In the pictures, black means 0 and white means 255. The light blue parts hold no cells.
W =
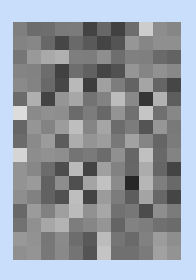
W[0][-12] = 127
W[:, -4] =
[109, 150, 128, 149, 99, 137, 112, 124, 162, 102, 103, 39, 93, 119, 130, 106, 112]
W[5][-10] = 67
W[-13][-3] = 165
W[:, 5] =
[67, 89, 125, 97, 61, 115, 124, 133, 148, 122, 67, 164, 68, 145, 134, 89, 84]
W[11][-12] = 147
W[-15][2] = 169
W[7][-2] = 150
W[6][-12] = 220
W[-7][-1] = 68
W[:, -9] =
[122, 70, 176, 65, 71, 149, 142, 156, 92, 142, 77, 141, 81, 159, 179, 138, 137]
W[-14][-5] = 81
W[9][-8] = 116
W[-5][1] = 129
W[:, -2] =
[141, 143, 106, 145, 101, 178, 112, 150, 101, 105, 102, 126, 103, 142, 112, 156, 161]
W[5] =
[107, 175, 67, 149, 167, 115, 130, 188, 137, 54, 178, 94]
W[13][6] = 167
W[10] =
[147, 135, 108, 77, 186, 67, 160, 130, 103, 172, 102, 68]
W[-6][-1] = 105
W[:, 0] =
[127, 131, 118, 132, 138, 107, 220, 102, 107, 213, 147, 147, 142, 104, 114, 152, 143]
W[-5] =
[142, 129, 98, 81, 190, 68, 156, 124, 93, 164, 103, 69]
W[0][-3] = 205
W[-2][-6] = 188
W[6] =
[220, 138, 144, 142, 107, 124, 104, 148, 112, 197, 112, 135]
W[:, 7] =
[65, 84, 110, 81, 125, 188, 148, 108, 120, 144, 130, 139, 124, 113, 100, 117, 112]
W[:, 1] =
[108, 135, 153, 130, 131, 175, 138, 149, 138, 141, 135, 154, 129, 155, 144, 146, 148]
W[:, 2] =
[110, 103, 169, 109, 105, 67, 144, 131, 155, 145, 108, 97, 98, 129, 167, 119, 120]

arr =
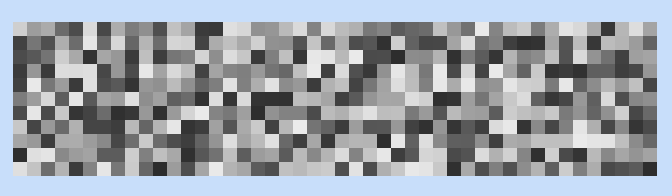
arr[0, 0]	207
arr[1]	[65, 118, 80, 174, 108, 230, 104, 215, 102, 181, 107, 213, 209, 67, 172, 192, 170, 208, 145, 143, 83, 196, 104, 173, 77, 86, 49, 206, 98, 70, 71, 164, 221, 110, 128, 63, 48, 51, 166, 85, 188, 55, 188, 180, 156, 99]
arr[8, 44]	139
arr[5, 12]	107
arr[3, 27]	230
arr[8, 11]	77
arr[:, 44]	[221, 156, 159, 71, 192, 135, 71, 53, 139, 148, 91]
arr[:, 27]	[91, 206, 45, 230, 221, 165, 191, 152, 230, 62, 199]
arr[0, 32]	113
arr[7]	[199, 69, 153, 106, 177, 69, 69, 61, 184, 101, 180, 230, 52, 61, 161, 85, 170, 202, 66, 184, 235, 116, 99, 60, 157, 86, 87, 152, 65, 49, 150, 53, 89, 63, 219, 232, 52, 138, 70, 128, 229, 175, 71, 137, 53, 74]
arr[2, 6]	166
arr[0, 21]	131
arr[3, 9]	231
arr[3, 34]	234
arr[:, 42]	[55, 188, 113, 95, 183, 218, 145, 71, 227, 136, 73]
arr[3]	[59, 151, 58, 220, 219, 222, 71, 151, 75, 231, 163, 217, 189, 67, 164, 133, 127, 153, 116, 103, 191, 234, 63, 219, 80, 56, 145, 230, 186, 120, 233, 73, 215, 68, 234, 163, 99, 201, 52, 60, 49, 95, 95, 62, 71, 150]
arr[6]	[75, 230, 75, 200, 53, 67, 108, 48, 55, 152, 48, 154, 212, 234, 132, 120, 159, 45, 146, 130, 130, 75, 187, 176, 205, 225, 189, 191, 121, 154, 84, 186, 160, 157, 92, 204, 191, 181, 200, 122, 147, 100, 145, 207, 71, 105]
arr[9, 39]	74
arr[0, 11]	193
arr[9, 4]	156
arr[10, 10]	44
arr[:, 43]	[182, 180, 65, 62, 152, 78, 207, 137, 190, 166, 81]
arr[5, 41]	95
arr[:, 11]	[193, 213, 118, 217, 187, 95, 154, 230, 77, 168, 156]
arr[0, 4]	76
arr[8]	[165, 153, 61, 171, 172, 156, 137, 71, 110, 202, 108, 77, 62, 99, 148, 222, 163, 186, 224, 105, 62, 167, 55, 173, 181, 180, 46, 230, 97, 222, 137, 95, 94, 143, 63, 171, 166, 192, 191, 191, 234, 228, 227, 190, 139, 103]
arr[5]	[124, 156, 215, 93, 229, 89, 165, 157, 223, 142, 161, 95, 107, 50, 221, 54, 219, 51, 50, 49, 190, 182, 165, 64, 90, 149, 166, 165, 221, 208, 48, 52, 158, 117, 164, 200, 219, 97, 55, 70, 152, 95, 218, 78, 135, 143]
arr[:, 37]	[124, 51, 140, 201, 204, 97, 181, 138, 192, 48, 179]
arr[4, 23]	192

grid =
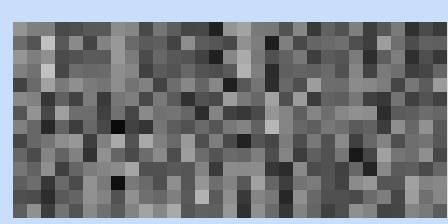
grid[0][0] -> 148
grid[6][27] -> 91
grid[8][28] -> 110
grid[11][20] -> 115
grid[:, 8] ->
[133, 105, 123, 134, 115, 126, 70, 66, 82, 74, 165, 121, 144, 131]
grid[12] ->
[79, 76, 45, 90, 100, 145, 131, 82, 144, 111, 103, 127, 90, 178, 90, 141, 57, 132, 119, 39, 143, 104, 80, 80, 74, 107, 126, 71, 157, 112, 134]
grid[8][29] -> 116
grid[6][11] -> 116
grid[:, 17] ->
[121, 125, 120, 127, 117, 103, 74, 98, 84, 126, 140, 161, 132, 143]
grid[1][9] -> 90
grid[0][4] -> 78
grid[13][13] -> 97
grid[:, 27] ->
[122, 111, 126, 111, 69, 115, 91, 142, 79, 117, 91, 86, 71, 70]
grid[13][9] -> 163
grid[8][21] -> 120
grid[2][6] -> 90
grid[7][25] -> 98
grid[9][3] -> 99
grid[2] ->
[149, 126, 144, 75, 82, 91, 90, 152, 123, 75, 103, 87, 84, 65, 33, 135, 170, 120, 80, 98, 120, 62, 91, 85, 123, 46, 95, 126, 47, 78, 56]
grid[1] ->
[109, 84, 192, 88, 138, 68, 131, 152, 105, 90, 95, 67, 141, 92, 85, 72, 145, 125, 30, 127, 73, 101, 105, 111, 78, 62, 157, 111, 76, 96, 95]
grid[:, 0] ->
[148, 109, 149, 128, 66, 137, 85, 128, 70, 102, 118, 94, 79, 94]
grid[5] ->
[137, 129, 55, 97, 66, 124, 58, 118, 126, 73, 121, 91, 49, 82, 73, 156, 121, 103, 161, 79, 155, 59, 98, 94, 119, 64, 56, 115, 64, 83, 66]
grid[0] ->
[148, 126, 125, 74, 78, 88, 89, 140, 133, 73, 117, 93, 69, 72, 33, 148, 163, 121, 119, 82, 134, 57, 97, 82, 127, 62, 88, 122, 49, 75, 58]
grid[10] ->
[118, 98, 142, 63, 101, 124, 133, 139, 165, 80, 81, 89, 86, 131, 58, 140, 138, 140, 55, 44, 137, 76, 82, 65, 103, 36, 137, 91, 94, 74, 103]
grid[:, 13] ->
[72, 92, 65, 83, 101, 82, 45, 105, 79, 108, 131, 149, 178, 97]
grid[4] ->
[66, 106, 161, 121, 143, 122, 116, 141, 115, 129, 67, 109, 135, 101, 135, 32, 87, 117, 45, 104, 79, 157, 109, 108, 139, 135, 124, 69, 119, 92, 155]
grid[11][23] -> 67
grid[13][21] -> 101

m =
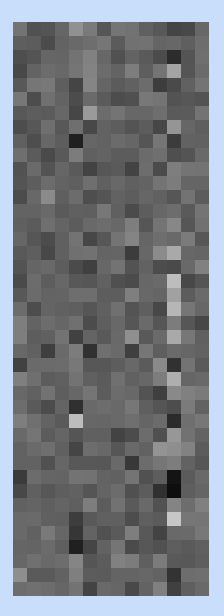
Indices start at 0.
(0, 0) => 115
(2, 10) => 76
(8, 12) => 98
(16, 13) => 101
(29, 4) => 85
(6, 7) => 116
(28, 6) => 102
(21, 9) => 106
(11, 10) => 116
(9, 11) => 79
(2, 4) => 115
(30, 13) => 92
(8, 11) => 60
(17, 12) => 105
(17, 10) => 77
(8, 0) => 96
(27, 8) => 119
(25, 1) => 111
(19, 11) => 161
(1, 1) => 92
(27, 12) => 123
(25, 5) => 96
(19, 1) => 107
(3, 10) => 116
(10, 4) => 90
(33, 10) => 48
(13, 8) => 75
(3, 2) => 108
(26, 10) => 63
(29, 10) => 80
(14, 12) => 86
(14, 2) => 111
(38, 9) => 95
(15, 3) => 96
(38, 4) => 133
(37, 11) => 94
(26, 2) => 114
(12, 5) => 78
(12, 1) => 104

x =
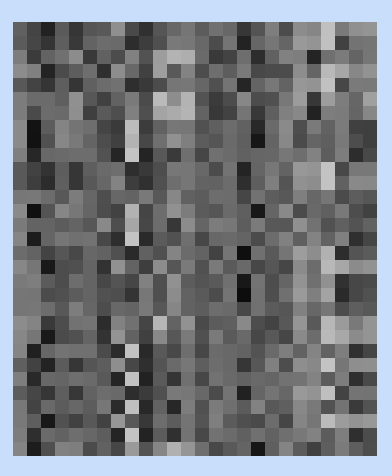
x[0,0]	96
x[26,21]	147
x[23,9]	41
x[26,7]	105
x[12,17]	114
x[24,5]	85
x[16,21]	141
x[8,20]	75
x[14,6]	137
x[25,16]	98
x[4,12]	119
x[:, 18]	[126, 118, 97, 75, 119, 80, 95, 106, 100, 103, 119, 127, 93, 101, 88, 108, 89, 86, 77, 78, 91, 67, 88, 106, 128, 101, 116, 88, 108, 98, 95]
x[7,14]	95
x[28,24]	146
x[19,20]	154
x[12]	[119, 120, 108, 88, 124, 102, 78, 103, 99, 121, 88, 135, 97, 92, 109, 108, 70, 114, 93, 88, 127, 103, 118, 75, 93, 86]
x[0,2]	34
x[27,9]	40
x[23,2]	102
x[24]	[95, 66, 35, 91, 54, 85, 93, 142, 71, 47, 84, 106, 119, 94, 109, 104, 54, 87, 128, 77, 142, 136, 195, 118, 142, 143]
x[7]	[138, 19, 92, 132, 116, 110, 69, 58, 188, 60, 98, 119, 118, 81, 95, 108, 97, 40, 106, 138, 78, 122, 98, 123, 64, 63]
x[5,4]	144
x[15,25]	69
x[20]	[118, 119, 109, 88, 125, 102, 77, 104, 100, 121, 87, 134, 98, 93, 109, 106, 72, 113, 91, 86, 129, 103, 118, 76, 94, 88]
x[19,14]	76
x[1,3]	94
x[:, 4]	[54, 57, 140, 93, 53, 144, 143, 116, 121, 109, 54, 54, 124, 119, 100, 112, 72, 80, 109, 92, 125, 114, 81, 112, 54, 110, 55, 103, 65, 110, 126]
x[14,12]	140
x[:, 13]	[92, 104, 106, 77, 102, 83, 99, 81, 92, 70, 104, 99, 92, 91, 101, 71, 99, 81, 84, 90, 93, 74, 80, 71, 94, 71, 104, 81, 84, 72, 110]
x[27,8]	191
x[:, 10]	[85, 79, 157, 158, 76, 186, 164, 98, 111, 88, 77, 80, 88, 109, 108, 91, 80, 140, 79, 79, 87, 182, 137, 89, 84, 90, 80, 98, 109, 92, 134]
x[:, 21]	[134, 148, 36, 101, 147, 55, 34, 122, 101, 130, 148, 141, 103, 105, 114, 131, 141, 108, 112, 127, 103, 89, 108, 132, 136, 131, 147, 121, 118, 130, 64]
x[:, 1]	[68, 70, 59, 128, 67, 107, 74, 19, 18, 39, 66, 62, 120, 16, 99, 28, 99, 118, 126, 117, 119, 132, 118, 32, 66, 41, 70, 67, 94, 46, 28]
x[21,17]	77
